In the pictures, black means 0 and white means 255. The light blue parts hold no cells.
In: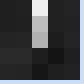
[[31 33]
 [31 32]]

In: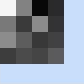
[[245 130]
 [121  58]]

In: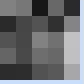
[[129 119]
 [ 42  70]]

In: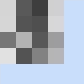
[[213  89]
 [214  84]]

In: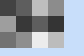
[[ 67  94]
 [158  56]]

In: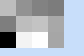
[[189 146]
 [126 189]]
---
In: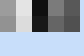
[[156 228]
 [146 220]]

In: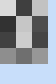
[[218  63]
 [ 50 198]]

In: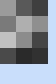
[[155  89]
 [122 175]]

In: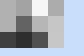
[[177 163]
 [177  99]]

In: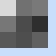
[[217 113]
 [119  75]]

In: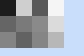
[[ 28 207]
 [101 122]]
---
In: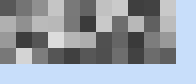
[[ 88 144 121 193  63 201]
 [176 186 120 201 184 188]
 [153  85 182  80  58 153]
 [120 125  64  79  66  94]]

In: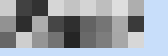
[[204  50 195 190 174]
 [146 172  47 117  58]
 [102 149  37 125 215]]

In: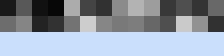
[[ 25  17 172  48 179  56  52]
 [108  35 115 134 125  79 146]]

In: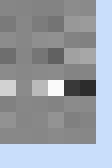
[[134 131 140]
 [122 124 152]
 [140 143 131]
 [110 118 161]
 [139 138 132]
 [210 186  57]
 [129 134 139]
 [146 136 128]
 [136 135 136]]

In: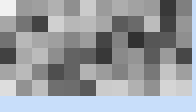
[[241 159 143 155 162  56]
 [167  67 183 167 106  66]
 [114 167 134  69  49  89]
 [ 65 187  99  56 149 155]
 [165 133  99 156 158 196]
 [221 188 109 203 177 213]]

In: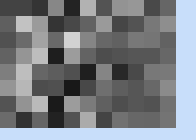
[[ 67  52  35  83 151 102]
 [ 95 155  72 154  83 142]
 [ 81 163 210 103 120  98]
 [ 98 189 156  77  86 103]
 [126 102  80 133  73 121]
 [149  77  24 111  86 139]
 [ 83 186 156  96  86 113]
 [107 101  82  68 103 116]]
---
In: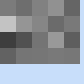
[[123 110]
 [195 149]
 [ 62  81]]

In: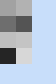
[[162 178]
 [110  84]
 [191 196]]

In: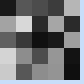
[[ 25  87]
 [163 216]
 [ 96  57]]

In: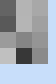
[[100 180]
 [ 89 181]
 [155 133]]

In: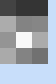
[[ 67  52]
 [172 131]
 [148 248]]

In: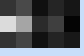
[[ 52  73]
 [219 165]
 [ 50  68]]

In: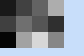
[[ 25  65]
 [ 64 111]
 [  5 162]]

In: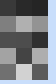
[[ 57  41]
 [127 176]
 [ 78  77]]
